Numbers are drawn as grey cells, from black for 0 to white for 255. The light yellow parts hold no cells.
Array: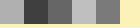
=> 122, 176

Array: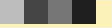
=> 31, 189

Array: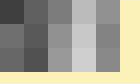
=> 145, 103

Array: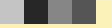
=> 85, 196

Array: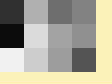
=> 130, 241

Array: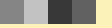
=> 97, 133
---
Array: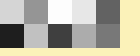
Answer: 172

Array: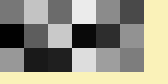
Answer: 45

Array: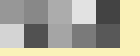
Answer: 122

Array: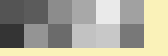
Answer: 200

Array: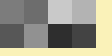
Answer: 46

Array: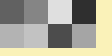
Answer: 76
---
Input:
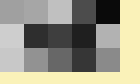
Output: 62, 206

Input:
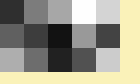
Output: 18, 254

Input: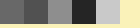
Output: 142, 201

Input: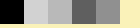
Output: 185, 210

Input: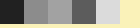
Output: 162, 219

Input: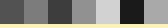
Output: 145, 210

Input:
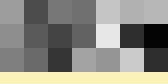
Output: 98, 231

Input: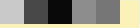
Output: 9, 201

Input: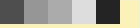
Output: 171, 221
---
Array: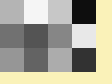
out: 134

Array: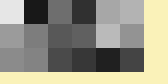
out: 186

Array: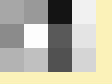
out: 89

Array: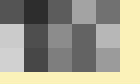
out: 99

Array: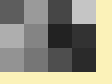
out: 34

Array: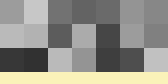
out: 156

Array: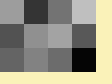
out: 163
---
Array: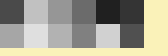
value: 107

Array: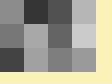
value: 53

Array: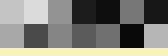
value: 15

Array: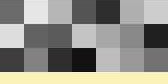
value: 46

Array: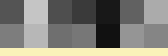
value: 24

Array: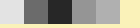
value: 39

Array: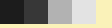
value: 55
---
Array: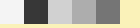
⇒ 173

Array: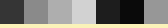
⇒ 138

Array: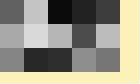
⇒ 117

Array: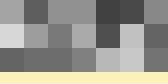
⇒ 128

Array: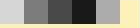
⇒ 124

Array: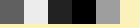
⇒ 96

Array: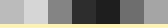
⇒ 132

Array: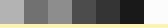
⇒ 113

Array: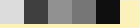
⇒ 118

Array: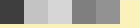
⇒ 146
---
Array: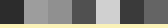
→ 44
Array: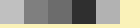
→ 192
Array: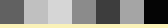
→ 97
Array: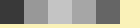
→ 57
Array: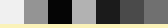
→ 240
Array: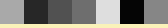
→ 169
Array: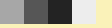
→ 167
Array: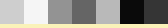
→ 206
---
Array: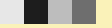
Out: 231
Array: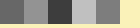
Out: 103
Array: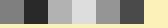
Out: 127
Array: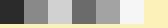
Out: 43
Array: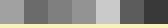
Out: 161
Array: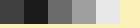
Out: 64
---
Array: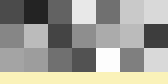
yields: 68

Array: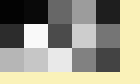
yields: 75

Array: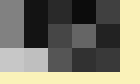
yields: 70

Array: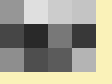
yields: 120

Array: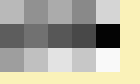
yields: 87

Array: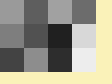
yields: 32

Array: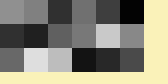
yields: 96

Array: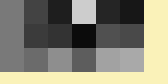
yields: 51

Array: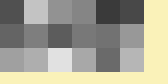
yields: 92

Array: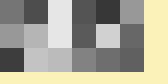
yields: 230
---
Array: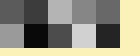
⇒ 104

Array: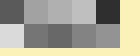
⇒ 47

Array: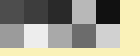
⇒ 17

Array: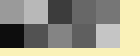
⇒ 118

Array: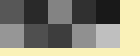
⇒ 25

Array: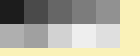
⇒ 145

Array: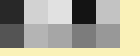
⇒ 195
